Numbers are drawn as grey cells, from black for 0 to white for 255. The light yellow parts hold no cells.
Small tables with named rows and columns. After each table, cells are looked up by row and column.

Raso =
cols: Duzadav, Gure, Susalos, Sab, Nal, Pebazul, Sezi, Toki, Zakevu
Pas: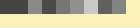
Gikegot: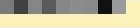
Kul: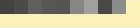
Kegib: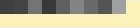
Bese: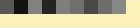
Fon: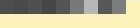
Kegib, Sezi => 105
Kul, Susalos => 95
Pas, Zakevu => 131
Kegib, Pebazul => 132
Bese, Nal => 127
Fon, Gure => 74
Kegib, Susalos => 115
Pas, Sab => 75
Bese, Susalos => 129
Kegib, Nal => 95
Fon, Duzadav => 77
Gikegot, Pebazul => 141
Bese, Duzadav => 88
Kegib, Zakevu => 160
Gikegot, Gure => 65
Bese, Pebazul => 111
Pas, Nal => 118
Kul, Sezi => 160
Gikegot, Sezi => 138

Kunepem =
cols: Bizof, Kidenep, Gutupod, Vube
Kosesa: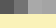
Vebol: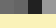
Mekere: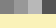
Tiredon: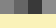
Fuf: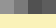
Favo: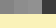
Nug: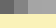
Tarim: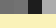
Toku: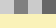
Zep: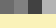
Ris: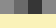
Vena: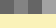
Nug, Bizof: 103
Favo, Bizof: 132
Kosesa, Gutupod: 169
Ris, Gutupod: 54
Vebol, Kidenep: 101
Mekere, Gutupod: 184
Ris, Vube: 134
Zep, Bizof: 108
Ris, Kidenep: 106
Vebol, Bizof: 107
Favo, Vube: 59
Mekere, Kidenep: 152
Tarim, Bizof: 111
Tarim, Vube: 172
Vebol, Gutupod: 33
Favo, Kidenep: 141
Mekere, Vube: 84

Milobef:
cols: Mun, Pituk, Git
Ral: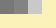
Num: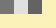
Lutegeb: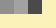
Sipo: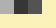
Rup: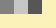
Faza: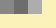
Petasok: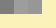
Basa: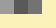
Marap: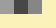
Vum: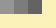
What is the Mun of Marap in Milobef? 157
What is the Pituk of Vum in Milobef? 124
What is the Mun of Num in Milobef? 117
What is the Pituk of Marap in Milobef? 71
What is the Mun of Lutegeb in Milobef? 143
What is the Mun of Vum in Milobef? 149
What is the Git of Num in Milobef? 99
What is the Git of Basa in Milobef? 115
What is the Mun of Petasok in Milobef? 125
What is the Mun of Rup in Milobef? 129

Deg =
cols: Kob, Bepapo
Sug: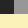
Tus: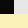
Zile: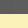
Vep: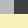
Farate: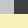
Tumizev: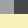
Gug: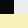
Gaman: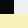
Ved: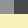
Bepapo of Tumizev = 71
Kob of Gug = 10
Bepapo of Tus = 231
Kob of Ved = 147
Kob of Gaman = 10
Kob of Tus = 9
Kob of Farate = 198
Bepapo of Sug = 151
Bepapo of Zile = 93
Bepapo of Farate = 64
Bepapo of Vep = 65
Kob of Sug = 37
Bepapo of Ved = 73

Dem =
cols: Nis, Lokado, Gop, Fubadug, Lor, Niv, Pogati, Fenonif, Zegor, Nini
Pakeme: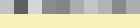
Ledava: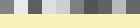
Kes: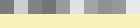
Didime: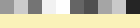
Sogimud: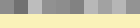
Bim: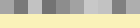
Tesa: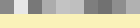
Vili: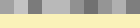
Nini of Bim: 174
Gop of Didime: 116
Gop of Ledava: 94
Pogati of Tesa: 126
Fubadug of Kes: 117
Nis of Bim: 165
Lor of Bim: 141
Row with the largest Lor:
Didime

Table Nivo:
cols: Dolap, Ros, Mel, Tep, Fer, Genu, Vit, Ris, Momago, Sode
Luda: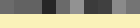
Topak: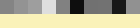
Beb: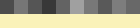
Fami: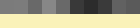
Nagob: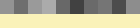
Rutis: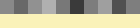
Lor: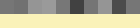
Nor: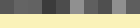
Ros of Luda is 98
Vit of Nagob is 106
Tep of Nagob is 171
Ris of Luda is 64
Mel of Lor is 149
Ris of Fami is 58

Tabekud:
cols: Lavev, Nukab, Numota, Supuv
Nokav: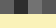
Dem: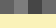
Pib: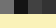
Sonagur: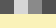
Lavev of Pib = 113
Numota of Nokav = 114
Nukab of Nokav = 45
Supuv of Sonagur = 80
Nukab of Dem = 125
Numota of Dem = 70
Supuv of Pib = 51
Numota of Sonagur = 138
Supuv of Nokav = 86
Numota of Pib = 65
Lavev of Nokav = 96

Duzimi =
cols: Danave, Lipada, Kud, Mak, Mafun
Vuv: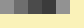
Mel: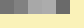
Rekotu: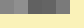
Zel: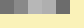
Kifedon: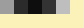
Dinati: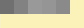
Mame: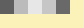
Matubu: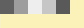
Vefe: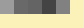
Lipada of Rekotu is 143
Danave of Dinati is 112
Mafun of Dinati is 138
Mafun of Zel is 108
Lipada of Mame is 187
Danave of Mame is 95
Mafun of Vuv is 146
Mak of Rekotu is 100
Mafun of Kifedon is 190
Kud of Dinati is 153
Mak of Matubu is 198
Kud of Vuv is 75
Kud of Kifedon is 14
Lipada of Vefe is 105
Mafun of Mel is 106
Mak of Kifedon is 51
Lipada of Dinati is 130
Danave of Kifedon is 157
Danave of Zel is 114
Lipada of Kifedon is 43
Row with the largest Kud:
Matubu

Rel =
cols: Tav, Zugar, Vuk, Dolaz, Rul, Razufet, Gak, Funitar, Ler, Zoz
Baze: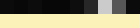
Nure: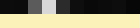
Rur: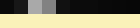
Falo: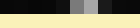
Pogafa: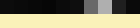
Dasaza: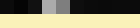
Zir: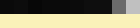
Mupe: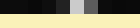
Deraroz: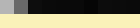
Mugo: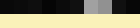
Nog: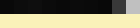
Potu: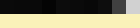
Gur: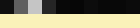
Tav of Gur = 15
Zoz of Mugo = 7
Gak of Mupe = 92
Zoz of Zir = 192
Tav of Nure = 12
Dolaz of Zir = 10
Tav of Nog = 9
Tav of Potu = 10
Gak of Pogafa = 105
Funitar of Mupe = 12
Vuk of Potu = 9
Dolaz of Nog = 11
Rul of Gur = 8
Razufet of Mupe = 203
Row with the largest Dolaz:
Nure

